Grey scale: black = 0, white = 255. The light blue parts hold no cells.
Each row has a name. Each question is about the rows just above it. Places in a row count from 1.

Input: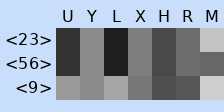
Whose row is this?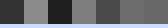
<56>
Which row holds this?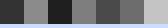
<23>
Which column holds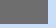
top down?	R
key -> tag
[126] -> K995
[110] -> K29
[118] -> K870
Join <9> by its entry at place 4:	K870
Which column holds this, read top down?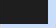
L
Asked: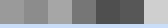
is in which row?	<9>

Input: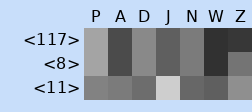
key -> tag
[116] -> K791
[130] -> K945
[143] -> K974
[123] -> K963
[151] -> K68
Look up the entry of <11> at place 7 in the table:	K974
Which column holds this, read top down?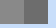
D
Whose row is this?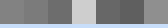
<11>
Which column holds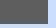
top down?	J

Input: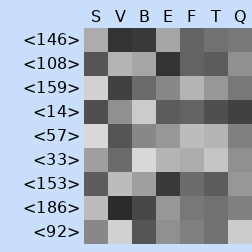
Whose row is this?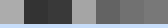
<146>
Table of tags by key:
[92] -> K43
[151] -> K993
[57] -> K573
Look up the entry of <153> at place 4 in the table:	K573
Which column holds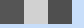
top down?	S

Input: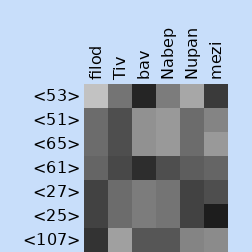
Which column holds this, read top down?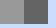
mezi
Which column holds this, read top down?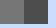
Tiv
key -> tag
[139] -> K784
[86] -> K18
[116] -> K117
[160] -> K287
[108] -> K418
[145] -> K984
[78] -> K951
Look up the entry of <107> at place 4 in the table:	K18

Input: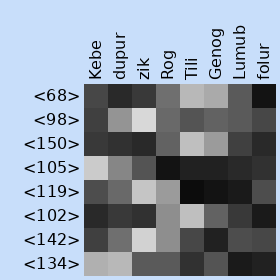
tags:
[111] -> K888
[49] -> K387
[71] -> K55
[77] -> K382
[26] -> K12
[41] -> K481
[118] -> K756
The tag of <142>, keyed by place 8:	K55
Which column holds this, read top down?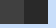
Lumub
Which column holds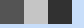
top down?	zik
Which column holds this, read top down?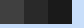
Lumub
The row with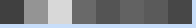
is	<98>
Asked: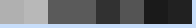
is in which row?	<134>
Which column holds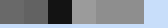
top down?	Rog

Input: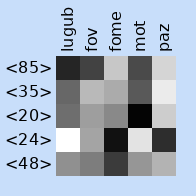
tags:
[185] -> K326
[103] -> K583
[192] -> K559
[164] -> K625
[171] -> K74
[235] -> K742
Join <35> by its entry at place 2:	K326
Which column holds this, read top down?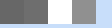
lugub
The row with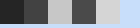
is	<85>
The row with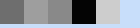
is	<20>
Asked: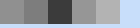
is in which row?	<48>
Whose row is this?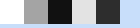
<24>

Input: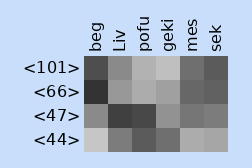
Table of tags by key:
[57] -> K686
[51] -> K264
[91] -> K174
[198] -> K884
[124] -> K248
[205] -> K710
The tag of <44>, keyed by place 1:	K884
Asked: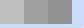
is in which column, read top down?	geki
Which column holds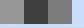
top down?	Liv
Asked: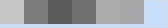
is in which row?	<44>
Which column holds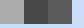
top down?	pofu

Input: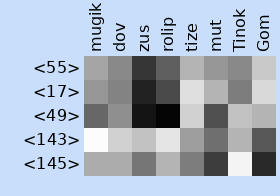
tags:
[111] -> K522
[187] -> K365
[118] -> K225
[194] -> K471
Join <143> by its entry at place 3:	K471
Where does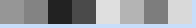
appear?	<17>
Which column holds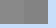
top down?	dov
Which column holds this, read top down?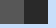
Gom
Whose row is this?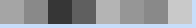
<55>
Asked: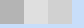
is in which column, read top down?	tize
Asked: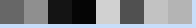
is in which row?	<49>

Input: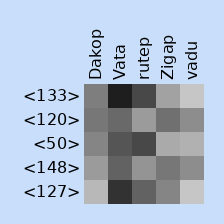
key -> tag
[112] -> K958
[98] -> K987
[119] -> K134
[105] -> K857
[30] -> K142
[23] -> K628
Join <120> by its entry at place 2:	K857
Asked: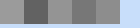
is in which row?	<148>
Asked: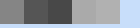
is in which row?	<50>
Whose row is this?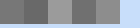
<120>
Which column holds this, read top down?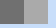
Zigap

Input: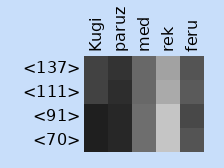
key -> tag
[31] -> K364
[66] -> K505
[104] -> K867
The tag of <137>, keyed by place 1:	K505
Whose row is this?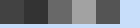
<137>
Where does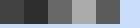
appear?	<111>
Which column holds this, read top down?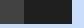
Kugi
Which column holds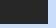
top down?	paruz

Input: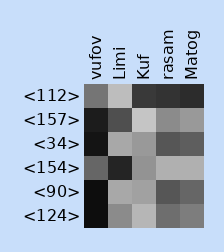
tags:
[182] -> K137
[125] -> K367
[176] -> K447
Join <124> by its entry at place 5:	K367
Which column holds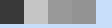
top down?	Kuf
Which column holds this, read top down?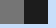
vufov
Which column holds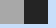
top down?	Limi

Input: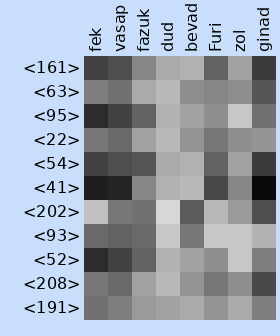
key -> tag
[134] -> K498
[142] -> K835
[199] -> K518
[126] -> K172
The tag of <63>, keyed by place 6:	K498
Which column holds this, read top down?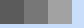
bevad
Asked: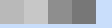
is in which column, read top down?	Furi
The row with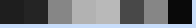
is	<41>

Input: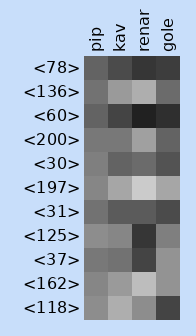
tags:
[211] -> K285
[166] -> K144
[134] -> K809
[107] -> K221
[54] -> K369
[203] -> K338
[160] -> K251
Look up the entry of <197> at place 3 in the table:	K338
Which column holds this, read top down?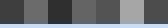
gole

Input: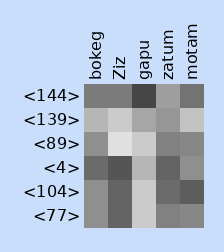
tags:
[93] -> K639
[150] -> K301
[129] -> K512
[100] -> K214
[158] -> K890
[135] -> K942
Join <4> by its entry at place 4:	K214
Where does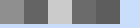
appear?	<104>
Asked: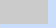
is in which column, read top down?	gapu
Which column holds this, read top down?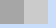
gapu
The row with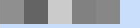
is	<77>

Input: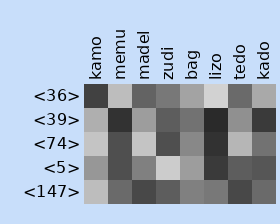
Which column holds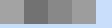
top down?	bag
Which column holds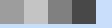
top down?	madel
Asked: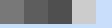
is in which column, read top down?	zudi
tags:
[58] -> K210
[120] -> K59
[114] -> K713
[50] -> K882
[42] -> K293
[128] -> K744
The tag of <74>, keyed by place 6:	K882
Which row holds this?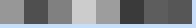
<5>
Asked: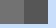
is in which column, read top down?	kado

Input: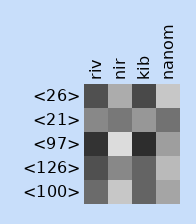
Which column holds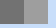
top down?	nanom
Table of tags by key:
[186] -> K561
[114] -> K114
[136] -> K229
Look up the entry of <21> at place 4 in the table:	K114
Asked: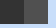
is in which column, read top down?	riv
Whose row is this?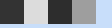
<97>
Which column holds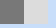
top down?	nir

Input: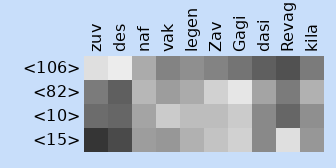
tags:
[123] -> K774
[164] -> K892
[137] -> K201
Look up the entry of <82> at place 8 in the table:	K892
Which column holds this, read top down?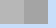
naf
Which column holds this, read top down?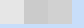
Gagi

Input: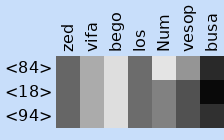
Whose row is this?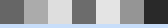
<84>
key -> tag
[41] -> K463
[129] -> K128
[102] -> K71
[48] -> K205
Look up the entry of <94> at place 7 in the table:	K205
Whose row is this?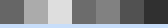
<94>
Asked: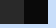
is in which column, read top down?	busa
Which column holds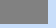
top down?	Num

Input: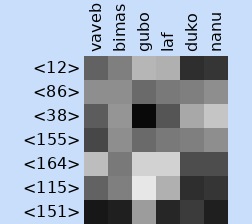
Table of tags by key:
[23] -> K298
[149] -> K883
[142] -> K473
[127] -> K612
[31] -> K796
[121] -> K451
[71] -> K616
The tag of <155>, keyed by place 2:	K473
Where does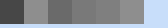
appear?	<155>
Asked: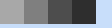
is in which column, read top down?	duko
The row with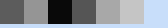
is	<38>
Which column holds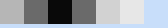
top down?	gubo

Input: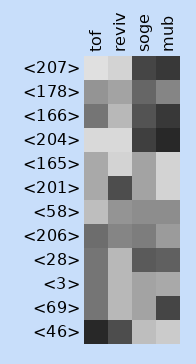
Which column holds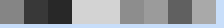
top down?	mub
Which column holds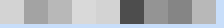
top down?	reviv
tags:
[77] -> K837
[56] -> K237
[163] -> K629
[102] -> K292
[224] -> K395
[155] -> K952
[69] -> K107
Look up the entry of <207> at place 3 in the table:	K107
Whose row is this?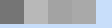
<3>

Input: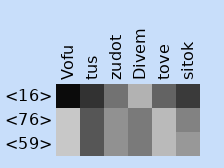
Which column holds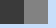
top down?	sitok
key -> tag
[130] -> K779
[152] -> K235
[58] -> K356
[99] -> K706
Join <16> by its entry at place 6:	K356
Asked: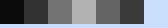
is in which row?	<16>
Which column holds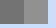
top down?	zudot

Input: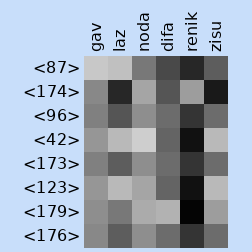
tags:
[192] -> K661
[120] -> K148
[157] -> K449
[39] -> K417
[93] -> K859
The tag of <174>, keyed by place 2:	K417
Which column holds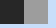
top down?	renik

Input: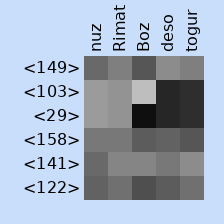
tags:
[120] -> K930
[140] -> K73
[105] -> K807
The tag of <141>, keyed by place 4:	K930
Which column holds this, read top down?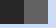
deso
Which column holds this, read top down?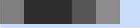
togur
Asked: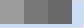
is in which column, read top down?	nuz
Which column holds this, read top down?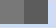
deso
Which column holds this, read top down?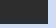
togur

